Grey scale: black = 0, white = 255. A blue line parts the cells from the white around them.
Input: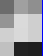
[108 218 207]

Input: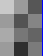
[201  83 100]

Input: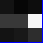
[19 56 45]

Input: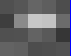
[ 80 138  99  79]

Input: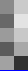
[138 227]

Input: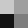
[201 126]
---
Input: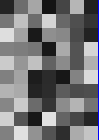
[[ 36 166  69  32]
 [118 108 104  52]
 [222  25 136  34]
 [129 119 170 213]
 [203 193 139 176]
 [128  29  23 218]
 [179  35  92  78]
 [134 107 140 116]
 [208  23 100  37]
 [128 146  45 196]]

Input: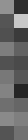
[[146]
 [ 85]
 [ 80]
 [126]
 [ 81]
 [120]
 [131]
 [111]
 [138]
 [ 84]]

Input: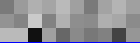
[[122 176 186 122 180]
 [147 202 177 139 167]
 [186  17 103 120  67]]

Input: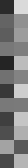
[[ 43]
 [100]
 [ 93]
 [120]
 [ 36]
 [113]
 [ 56]
 [121]
 [ 63]
 [ 78]
 [163]
 [ 72]]

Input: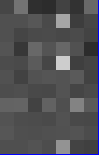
[[ 70  47  66 104]
 [ 80  87 166  70]
 [ 80  74  72  67]
 [ 84 104 103  44]
 [ 76  91 205  68]
 [ 81  82  83  66]
 [ 77  73  83  74]
 [ 99  66  79  90]
 [ 83  76  82  72]
 [ 86  78  81  76]
 [ 79  83 147  64]]

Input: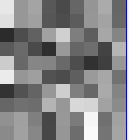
[[231 164  74 149 102]
 [223 160  77 150 104]
 [ 43  97 208  94 133]
 [ 90  74 153 110 181]
 [204 134 105  49 151]
 [235 159  76 154 114]
 [ 51 100 206 103 132]
 [102 109 151 213 139]
 [145 127 152 245 162]
 [138 135 150 249 165]]

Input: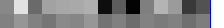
[[136 106 167 175  92 127 155  82]
 [129 129 138 151 128 130 129 125]]
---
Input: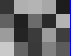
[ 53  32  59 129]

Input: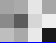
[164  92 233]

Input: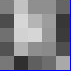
[128 214 214 138 169]

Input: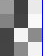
[156  67 139]

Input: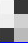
[243 209]

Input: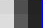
[214  90]

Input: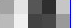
[163 240]
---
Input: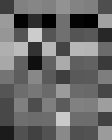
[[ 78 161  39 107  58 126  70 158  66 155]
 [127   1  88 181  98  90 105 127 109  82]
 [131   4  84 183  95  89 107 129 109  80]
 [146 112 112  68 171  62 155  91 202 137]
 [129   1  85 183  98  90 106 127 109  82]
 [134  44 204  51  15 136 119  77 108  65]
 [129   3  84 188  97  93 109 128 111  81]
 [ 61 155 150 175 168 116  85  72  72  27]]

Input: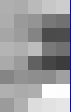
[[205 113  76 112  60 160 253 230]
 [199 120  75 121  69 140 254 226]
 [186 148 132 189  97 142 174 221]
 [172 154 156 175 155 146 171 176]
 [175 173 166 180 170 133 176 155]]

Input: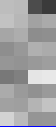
[[ 58 170 143 171 158 232 154 195 150]
 [ 76 162 141 176 153 229 145 180 149]
 [186 183 173 152 147 128 154 159 186]
 [189 194 166 142 150 120 171 161 211]]

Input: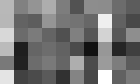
[[ 92  72 142  63  91 122]
 [108  97  88  37 125  97]
 [140 239 211 151 155 255]
 [141 103  86  17  75  71]
 [ 82 115 128  75 174 132]
 [125 119  80  98 101  49]
 [173 149 100 109 121  90]
 [148  93 123 101 108  75]
 [129  99 107  30  33  66]
 [184 183 216 187 121 228]]

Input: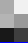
[[241 153  62]
 [171 180  24]]

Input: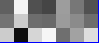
[[ 81 109 222]
 [119 139 162]
 [157 155 111]
 [ 69 105 246]
 [ 80 109 214]
 [244 204  14]
 [ 96 115 204]]

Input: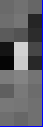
[[102  37  44  71  40 116 108 112 112]
 [113 118  83 210 204 132 121 118 103]
 [106 110  91  20   5 124  95 120 111]]

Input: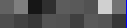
[[115  55]
 [208  85]
 [ 82  89]
 [ 89  63]
 [ 92  82]
 [ 47  84]
 [ 22  56]
 [127  66]
 [ 98  77]]
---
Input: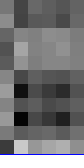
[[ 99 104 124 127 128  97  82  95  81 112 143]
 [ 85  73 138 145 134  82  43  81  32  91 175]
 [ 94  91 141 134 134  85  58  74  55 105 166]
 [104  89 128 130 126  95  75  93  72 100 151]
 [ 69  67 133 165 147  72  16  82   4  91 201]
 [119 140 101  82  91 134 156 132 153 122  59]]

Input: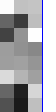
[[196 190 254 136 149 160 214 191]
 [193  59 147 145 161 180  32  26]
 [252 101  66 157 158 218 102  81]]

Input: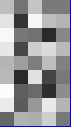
[[122 180 135 185 129 121 141 180 121]
 [122 189  42 219 190  69  46 233 206]
 [196 246 113 207 125 224 106 151 174]
 [115  51 119  71 158  42  94  91 178]
 [189 227 248 231 181 184 252 235 102]]

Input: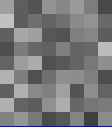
[[ 73 105  93 188 143  78  99 123 139]
 [125 146 134 104 120 128 142 118  64]
 [154 138 127 100 100 141  84 103 132]
 [135 111  82 127  87 142 160 173  87]
 [147  99  87  98  80 112 128 144  75]
 [ 82 111 159 103 171  80 137  92 121]
 [ 94  92 167 124 156 125 176 100 150]
 [159 193  95  78 100 178  95 176 130]]

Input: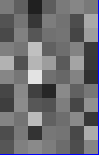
[[121 169 158  57  56  48 119 145  55 172 133]
 [134  77  69 131 164 131  97  70 138  72  77]
 [122 114 116 110  90 103 138 126 110 116 108]
 [ 93 125 113  97 157 112  38  82  97 119 125]
 [ 32  55  86 192 181 227  64  87 187  51 138]
 [ 95 117 129 118  81 118 137 140 115 121 128]
 [123  83  73 127 178 134  70  62 132  77  86]]

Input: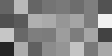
[[ 82 240  66 168]
 [126 125 166 121]
 [109 165 125 195]
 [121 150 157 149]
 [116 170 124 140]
 [101 176 126  96]
 [185  90 104 172]
 [101  80 198  36]]

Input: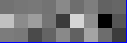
[[102  85  60]
 [ 98   1 109]
 [126 142 164]
 [110 213  97]
 [137  59 137]
 [115 117 100]
 [120 157  74]
 [118 139 121]
 [114 193 124]]

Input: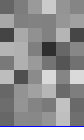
[[133 160  70 135 113 218 126 105 111]
 [148 150 181 103  85 133 106 194 191]
 [203 129 129  46 116 217 182 122 149]
 [154 130 145 127 154 139 161 132 136]
 [125 128 169 177 176  79 147 148 137]
 [101 168  68 180 121 189 103 109 103]]

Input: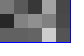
[[ 71  73  84]
 [163 128 205]
 [ 55 144 100]
 [ 89 130  97]
 [120  39  97]]
